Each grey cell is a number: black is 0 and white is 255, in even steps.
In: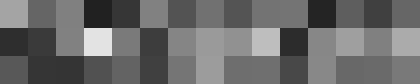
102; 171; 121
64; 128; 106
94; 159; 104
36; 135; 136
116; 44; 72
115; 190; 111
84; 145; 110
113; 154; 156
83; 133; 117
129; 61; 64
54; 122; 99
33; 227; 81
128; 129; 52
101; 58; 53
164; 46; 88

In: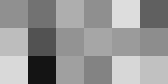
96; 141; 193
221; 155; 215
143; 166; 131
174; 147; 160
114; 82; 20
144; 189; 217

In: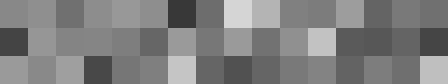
112; 69; 191
121; 100; 111
100; 87; 125
157; 90; 99
124; 194; 131
128; 144; 121
180; 114; 101
213; 154; 81
109; 119; 101
56; 154; 197
142; 102; 127
152; 126; 118
141; 133; 72
112; 132; 159
143; 150; 137
136; 68; 154

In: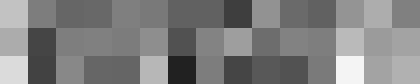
128; 163; 177
173; 155; 163
148; 186; 244
97; 126; 122
106; 130; 82
146; 109; 88
62; 158; 69
97; 131; 125
97; 81; 33
121; 142; 183
127; 124; 101
104; 128; 102
102; 126; 136
125; 69; 66
194; 172; 219

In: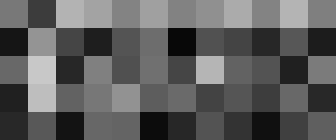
127; 28; 123; 40; 95
180; 87; 32; 104; 64
131; 39; 83; 61; 16
171; 68; 98; 85; 51
144; 81; 181; 67; 83
130; 8; 69; 106; 39
160; 109; 112; 93; 12
131; 84; 80; 146; 100
163; 30; 128; 119; 103
179; 69; 39; 98; 19
60; 148; 200; 190; 88
120; 21; 104; 32; 40

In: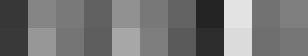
127; 118
114; 111
227; 219
36; 45
99; 90
120; 126
145; 167
97; 94
121; 117
133; 151
55; 57
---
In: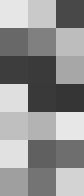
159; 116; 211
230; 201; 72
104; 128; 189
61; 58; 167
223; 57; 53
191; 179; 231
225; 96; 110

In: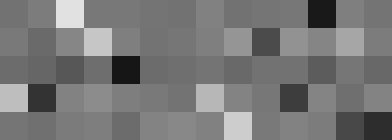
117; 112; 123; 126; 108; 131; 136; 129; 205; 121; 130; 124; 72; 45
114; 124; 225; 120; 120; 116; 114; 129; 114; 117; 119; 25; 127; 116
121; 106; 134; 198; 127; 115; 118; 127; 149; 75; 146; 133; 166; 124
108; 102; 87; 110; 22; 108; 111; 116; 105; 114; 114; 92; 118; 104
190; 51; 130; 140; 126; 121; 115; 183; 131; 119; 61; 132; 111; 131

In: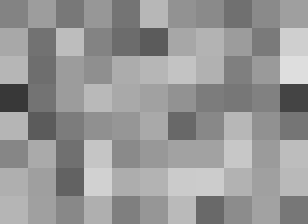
181; 160; 136; 175; 127; 150; 186; 105; 140; 162; 119
131; 157; 120; 151; 116; 183; 146; 138; 112; 138; 159
168; 114; 189; 131; 108; 91; 167; 179; 156; 122; 207
182; 110; 156; 143; 172; 182; 195; 177; 127; 154; 222
56; 115; 156; 185; 169; 161; 146; 124; 119; 129; 68
181; 91; 124; 144; 150; 169; 104; 136; 183; 145; 117
134; 170; 112; 197; 138; 152; 162; 162; 199; 155; 189
175; 159; 98; 209; 173; 179; 203; 204; 178; 160; 185

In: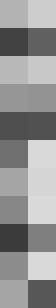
165; 87
179; 205
66; 97
185; 200
150; 147
78; 81
111; 217
165; 214
135; 218
59; 127
141; 217

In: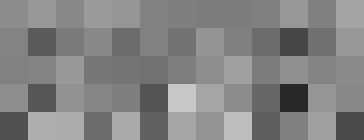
80; 174; 172; 109; 170; 97; 165; 148; 189; 95; 128; 159; 74
140; 152; 136; 154; 149; 129; 127; 124; 125; 128; 151; 128; 163
131; 91; 123; 136; 108; 130; 115; 147; 128; 108; 70; 112; 151
129; 131; 152; 119; 117; 114; 126; 141; 160; 125; 144; 131; 138
141; 86; 146; 133; 127; 84; 199; 165; 140; 103; 40; 149; 136

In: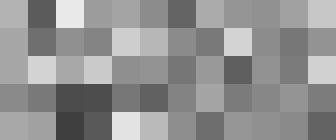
168; 161; 63; 89; 227; 186; 142; 110; 150; 144; 138; 99
179; 91; 233; 156; 164; 140; 100; 171; 149; 145; 161; 199
166; 111; 144; 132; 206; 183; 139; 121; 211; 140; 119; 147
166; 211; 168; 202; 143; 147; 118; 153; 95; 146; 123; 209
138; 121; 76; 77; 119; 97; 131; 164; 123; 135; 148; 124

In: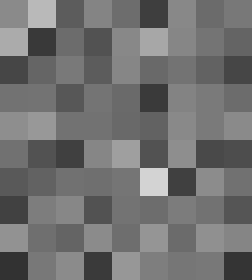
50; 120; 139; 58; 151; 126; 118; 120; 52
138; 185; 92; 132; 109; 62; 136; 107; 120
171; 57; 108; 82; 136; 167; 134; 116; 100
70; 101; 121; 92; 134; 105; 115; 98; 70
114; 115; 87; 116; 106; 58; 131; 122; 108
142; 152; 114; 114; 105; 98; 137; 122; 138
113; 82; 64; 134; 159; 82; 142; 73; 77
89; 98; 113; 111; 117; 211; 64; 140; 113
65; 125; 135; 82; 115; 109; 124; 114; 85
146; 111; 100; 139; 110; 149; 107; 144; 133
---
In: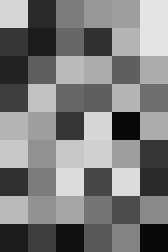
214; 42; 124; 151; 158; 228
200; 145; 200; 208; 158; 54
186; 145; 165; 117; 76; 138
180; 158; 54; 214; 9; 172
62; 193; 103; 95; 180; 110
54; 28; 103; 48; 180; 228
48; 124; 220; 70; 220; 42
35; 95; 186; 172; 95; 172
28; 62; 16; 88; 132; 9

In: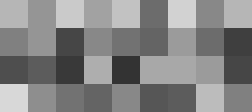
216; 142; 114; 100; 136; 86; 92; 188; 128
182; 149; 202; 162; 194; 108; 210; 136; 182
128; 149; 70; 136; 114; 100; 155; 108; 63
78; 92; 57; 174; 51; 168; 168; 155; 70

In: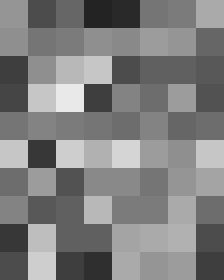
198; 55; 206; 177; 213; 156; 143; 198
149; 76; 102; 35; 41; 117; 123; 170
143; 117; 123; 143; 137; 156; 149; 102
131; 88; 96; 184; 123; 123; 170; 109
117; 131; 123; 117; 109; 131; 102; 109
109; 156; 82; 137; 137; 117; 149; 164
76; 206; 62; 47; 170; 149; 156; 62
69; 198; 233; 62; 131; 109; 156; 82
62; 143; 184; 198; 76; 96; 96; 88
55; 190; 96; 96; 164; 170; 177; 76

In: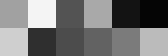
207; 47; 76; 98; 123; 187
161; 244; 83; 169; 19; 5

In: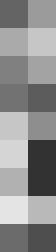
228; 185
213; 50
198; 142
177; 50
170; 198
128; 163
114; 92
107; 78
100; 155

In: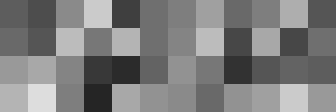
180; 221; 126; 37; 168; 146; 138; 105; 146; 160; 203; 153
153; 168; 132; 56; 43; 99; 146; 119; 50; 85; 99; 93
105; 85; 188; 119; 180; 111; 132; 188; 71; 168; 71; 111
93; 77; 138; 203; 63; 111; 126; 160; 105; 126; 174; 85

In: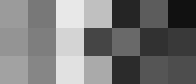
162; 134; 225; 170; 43; 85; 77
155; 120; 232; 192; 37; 92; 17
148; 126; 212; 69; 105; 49; 57

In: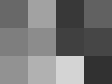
146; 177; 212; 49
126; 140; 64; 70
104; 162; 56; 97
